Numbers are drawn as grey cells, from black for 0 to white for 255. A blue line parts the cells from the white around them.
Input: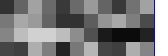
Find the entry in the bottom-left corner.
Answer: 69
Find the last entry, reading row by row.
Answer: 133
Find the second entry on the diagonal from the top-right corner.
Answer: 126
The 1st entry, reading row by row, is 50
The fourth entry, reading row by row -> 106
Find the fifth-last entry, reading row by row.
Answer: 182
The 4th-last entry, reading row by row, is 69
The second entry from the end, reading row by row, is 174
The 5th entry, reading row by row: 57

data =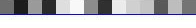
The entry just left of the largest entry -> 222
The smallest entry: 28

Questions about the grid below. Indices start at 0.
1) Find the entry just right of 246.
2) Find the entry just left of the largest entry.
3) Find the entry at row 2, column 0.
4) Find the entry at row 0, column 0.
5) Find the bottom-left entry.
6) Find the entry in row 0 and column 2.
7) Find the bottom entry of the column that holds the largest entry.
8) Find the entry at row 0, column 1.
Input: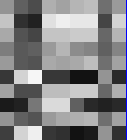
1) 55
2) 211
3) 169
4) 148
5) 62
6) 76
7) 239
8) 96

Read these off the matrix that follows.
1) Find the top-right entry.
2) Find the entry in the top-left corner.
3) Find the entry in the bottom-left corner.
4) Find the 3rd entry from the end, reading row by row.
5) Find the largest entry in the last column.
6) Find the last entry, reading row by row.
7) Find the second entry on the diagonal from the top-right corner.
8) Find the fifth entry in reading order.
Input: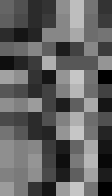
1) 51
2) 101
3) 156
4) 198
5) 149
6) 0
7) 109
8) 143

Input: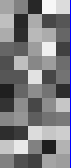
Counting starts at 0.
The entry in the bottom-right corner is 157
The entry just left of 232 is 198
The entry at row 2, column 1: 45
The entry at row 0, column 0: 165
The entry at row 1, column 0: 191
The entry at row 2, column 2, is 185
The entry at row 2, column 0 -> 172
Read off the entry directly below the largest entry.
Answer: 71
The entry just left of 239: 157
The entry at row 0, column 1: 129
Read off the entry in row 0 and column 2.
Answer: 39
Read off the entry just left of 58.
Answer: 45
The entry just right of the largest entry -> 220

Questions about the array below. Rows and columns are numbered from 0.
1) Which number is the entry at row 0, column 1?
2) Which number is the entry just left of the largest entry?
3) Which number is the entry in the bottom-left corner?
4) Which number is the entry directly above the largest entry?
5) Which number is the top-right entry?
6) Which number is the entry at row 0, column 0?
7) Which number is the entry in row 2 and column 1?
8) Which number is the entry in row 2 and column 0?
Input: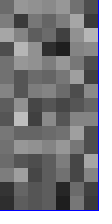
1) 151
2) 85
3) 46
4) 145
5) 77
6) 107
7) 132
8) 166

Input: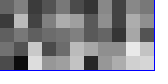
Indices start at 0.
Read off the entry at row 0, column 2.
59
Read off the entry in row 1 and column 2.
67
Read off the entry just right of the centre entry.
89
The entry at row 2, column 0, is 95
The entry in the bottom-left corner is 75
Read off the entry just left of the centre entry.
114
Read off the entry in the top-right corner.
120
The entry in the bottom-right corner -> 214
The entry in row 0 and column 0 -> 101
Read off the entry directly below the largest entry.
208
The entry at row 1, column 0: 59
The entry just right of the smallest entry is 221
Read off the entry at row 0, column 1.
128
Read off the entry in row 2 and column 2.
95
